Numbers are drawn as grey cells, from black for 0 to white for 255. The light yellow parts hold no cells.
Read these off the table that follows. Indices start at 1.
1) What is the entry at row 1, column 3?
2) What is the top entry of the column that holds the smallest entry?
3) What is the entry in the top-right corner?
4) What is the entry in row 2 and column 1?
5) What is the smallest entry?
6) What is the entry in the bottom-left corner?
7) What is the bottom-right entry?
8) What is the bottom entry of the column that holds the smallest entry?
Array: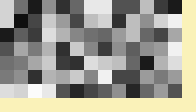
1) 26
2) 112
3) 26
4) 211
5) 15
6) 221
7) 82
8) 211

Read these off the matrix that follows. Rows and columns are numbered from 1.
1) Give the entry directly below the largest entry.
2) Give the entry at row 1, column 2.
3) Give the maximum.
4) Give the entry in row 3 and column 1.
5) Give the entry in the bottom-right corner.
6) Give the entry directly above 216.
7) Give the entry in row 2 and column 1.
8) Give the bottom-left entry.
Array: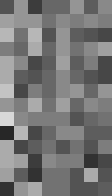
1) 39
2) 149
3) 216
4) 183
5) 93
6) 149
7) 160
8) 50

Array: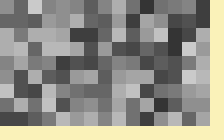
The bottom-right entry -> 165
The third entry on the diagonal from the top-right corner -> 52
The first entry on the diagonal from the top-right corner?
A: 62
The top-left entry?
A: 143
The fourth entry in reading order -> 132
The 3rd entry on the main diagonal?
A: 174
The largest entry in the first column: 193
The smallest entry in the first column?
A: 71
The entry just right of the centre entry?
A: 132
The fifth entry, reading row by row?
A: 143
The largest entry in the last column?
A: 184
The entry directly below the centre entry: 93
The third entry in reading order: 202
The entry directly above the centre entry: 154

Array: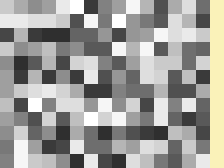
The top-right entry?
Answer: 110
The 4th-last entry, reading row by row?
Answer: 120
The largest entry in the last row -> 246
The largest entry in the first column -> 234
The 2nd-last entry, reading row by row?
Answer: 171
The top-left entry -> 202
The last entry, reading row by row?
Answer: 234
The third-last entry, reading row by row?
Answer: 89
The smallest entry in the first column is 70
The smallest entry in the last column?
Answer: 58
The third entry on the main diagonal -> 58
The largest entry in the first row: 255
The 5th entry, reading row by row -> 234
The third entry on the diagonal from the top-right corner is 222
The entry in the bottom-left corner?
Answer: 129
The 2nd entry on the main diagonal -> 234
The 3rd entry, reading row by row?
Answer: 141

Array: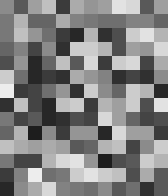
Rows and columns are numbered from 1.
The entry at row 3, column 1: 120
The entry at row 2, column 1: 120
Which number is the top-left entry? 139
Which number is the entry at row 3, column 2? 192
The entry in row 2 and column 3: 101
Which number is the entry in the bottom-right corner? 89
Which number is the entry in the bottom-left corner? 39
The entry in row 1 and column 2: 89
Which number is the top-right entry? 159
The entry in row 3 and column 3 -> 149

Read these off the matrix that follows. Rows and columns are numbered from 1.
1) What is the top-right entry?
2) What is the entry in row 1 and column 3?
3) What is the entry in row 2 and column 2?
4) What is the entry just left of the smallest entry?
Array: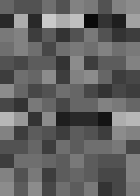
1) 140
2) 82
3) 173
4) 192

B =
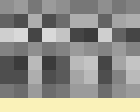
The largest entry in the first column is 207
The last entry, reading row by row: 155
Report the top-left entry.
143
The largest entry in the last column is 196
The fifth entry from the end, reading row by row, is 155
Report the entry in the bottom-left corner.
119
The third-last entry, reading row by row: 108
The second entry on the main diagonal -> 78
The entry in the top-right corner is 131
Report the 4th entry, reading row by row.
155
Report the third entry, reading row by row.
119

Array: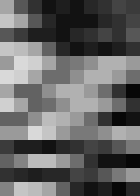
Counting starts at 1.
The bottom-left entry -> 131
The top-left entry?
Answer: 166
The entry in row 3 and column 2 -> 59
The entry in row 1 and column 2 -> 87
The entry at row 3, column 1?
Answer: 87
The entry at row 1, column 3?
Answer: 49
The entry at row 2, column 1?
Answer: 197
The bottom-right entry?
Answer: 39
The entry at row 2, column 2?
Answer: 166
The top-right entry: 59
